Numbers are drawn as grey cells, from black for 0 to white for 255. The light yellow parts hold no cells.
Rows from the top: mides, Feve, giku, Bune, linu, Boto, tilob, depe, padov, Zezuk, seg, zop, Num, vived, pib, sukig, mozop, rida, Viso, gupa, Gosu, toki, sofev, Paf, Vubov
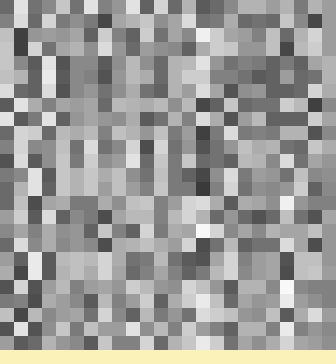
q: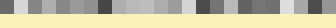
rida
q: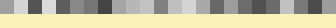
sukig
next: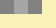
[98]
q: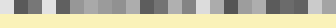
padov
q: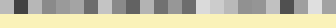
sofev

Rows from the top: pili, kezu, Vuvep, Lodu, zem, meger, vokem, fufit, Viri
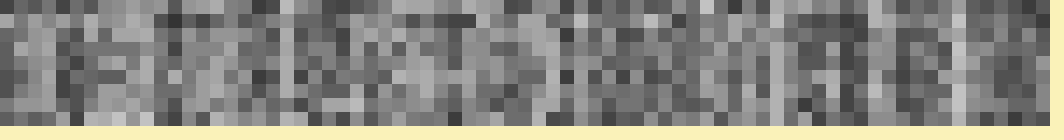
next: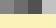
[134]
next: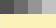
[141]
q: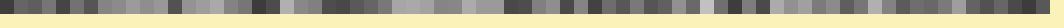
pili

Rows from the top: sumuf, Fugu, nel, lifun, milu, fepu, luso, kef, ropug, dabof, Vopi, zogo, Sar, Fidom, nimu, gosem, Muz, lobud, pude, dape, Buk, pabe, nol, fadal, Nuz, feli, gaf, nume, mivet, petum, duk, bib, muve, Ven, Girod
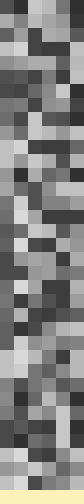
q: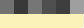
pabe
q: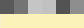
Muz
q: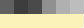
fadal
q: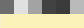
Buk
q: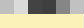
muve
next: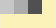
[178]

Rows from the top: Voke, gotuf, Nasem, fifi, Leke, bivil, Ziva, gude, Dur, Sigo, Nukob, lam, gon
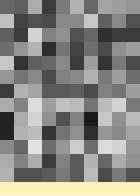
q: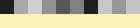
Dur
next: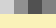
[26]

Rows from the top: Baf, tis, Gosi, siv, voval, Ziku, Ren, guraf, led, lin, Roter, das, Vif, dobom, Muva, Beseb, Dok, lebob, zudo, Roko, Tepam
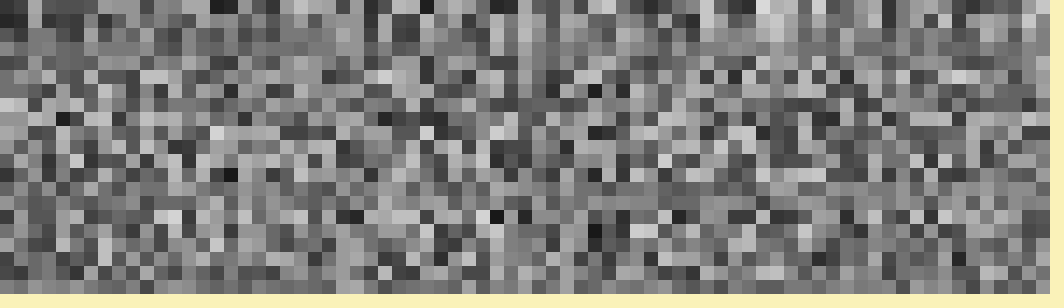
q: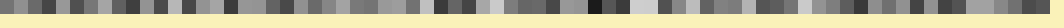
Dok

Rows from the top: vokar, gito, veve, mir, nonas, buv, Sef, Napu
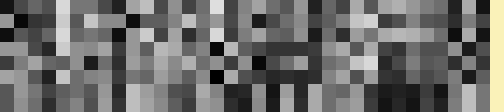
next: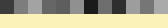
[183]
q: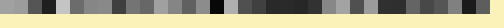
buv
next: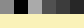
[46]

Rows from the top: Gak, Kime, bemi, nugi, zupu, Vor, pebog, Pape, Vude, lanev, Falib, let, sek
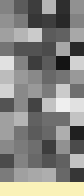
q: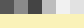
Pape
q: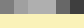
sek

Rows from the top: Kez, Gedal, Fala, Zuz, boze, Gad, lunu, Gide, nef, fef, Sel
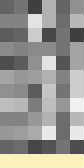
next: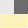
[233]
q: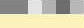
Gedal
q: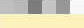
Gide

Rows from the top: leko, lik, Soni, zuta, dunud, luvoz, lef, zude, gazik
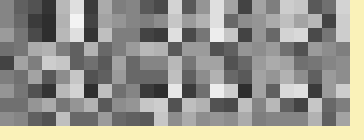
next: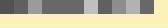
[89]
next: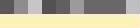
[96]
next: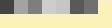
[211]
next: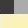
[126]
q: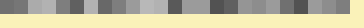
zuta
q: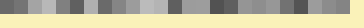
zuta

